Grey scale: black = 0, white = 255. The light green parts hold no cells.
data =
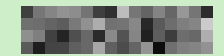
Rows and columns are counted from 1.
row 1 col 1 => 63
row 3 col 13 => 61
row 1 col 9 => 188
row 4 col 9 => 76
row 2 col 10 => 136
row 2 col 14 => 126
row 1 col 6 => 116
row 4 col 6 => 104
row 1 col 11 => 100
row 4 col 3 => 68
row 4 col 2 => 30
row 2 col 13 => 109
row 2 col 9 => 116
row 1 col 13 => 102
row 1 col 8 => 48
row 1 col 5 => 141
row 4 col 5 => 95
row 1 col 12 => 132
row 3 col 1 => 143

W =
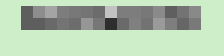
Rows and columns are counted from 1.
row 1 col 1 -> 94
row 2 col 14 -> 102
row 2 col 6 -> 150
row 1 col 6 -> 116
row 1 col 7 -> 108
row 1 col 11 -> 120
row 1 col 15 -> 137
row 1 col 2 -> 141
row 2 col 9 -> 106
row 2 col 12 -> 154

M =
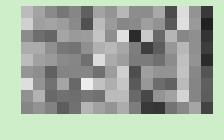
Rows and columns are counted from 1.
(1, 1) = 187
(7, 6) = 237
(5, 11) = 123
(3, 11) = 201
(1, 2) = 163
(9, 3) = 130
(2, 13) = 90
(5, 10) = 123
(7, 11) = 152
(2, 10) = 138
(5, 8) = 171
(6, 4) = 132
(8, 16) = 93
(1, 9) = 183
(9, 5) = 113
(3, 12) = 105
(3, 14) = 135
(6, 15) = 136
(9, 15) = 165
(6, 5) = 133
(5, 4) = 138
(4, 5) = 115
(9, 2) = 146
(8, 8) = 187
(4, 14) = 183
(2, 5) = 138
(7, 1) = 222
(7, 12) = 109
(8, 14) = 211
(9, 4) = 93
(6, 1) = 149
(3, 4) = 164
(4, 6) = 144
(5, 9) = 158
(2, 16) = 33

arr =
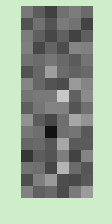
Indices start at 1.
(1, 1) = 120
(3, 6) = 95
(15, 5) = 73
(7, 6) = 132
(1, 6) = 106
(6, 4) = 108
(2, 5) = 114
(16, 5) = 122
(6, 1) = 82
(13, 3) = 84
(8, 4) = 199
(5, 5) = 91
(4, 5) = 133
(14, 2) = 111
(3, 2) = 96
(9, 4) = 130
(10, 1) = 145
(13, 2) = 93
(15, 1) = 77
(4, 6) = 128
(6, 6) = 105
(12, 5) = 90
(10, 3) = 72
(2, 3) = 84
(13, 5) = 66
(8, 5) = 97
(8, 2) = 121
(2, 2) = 113

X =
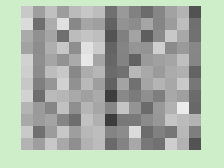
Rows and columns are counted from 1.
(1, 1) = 200
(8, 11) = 143
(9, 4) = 193
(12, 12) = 113
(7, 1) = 199
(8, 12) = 126
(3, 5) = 188
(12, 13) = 206
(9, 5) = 143
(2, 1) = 219
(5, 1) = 209
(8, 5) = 169
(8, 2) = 110
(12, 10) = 168
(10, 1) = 169
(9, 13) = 177
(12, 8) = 106
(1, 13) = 162
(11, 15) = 126
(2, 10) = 140
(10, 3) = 164
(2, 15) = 112
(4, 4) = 199
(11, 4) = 199
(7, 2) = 127
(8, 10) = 123
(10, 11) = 139
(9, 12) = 153
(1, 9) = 153
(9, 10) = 148
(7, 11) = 165
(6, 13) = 171
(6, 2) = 140
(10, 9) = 120
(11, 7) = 189
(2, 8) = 98
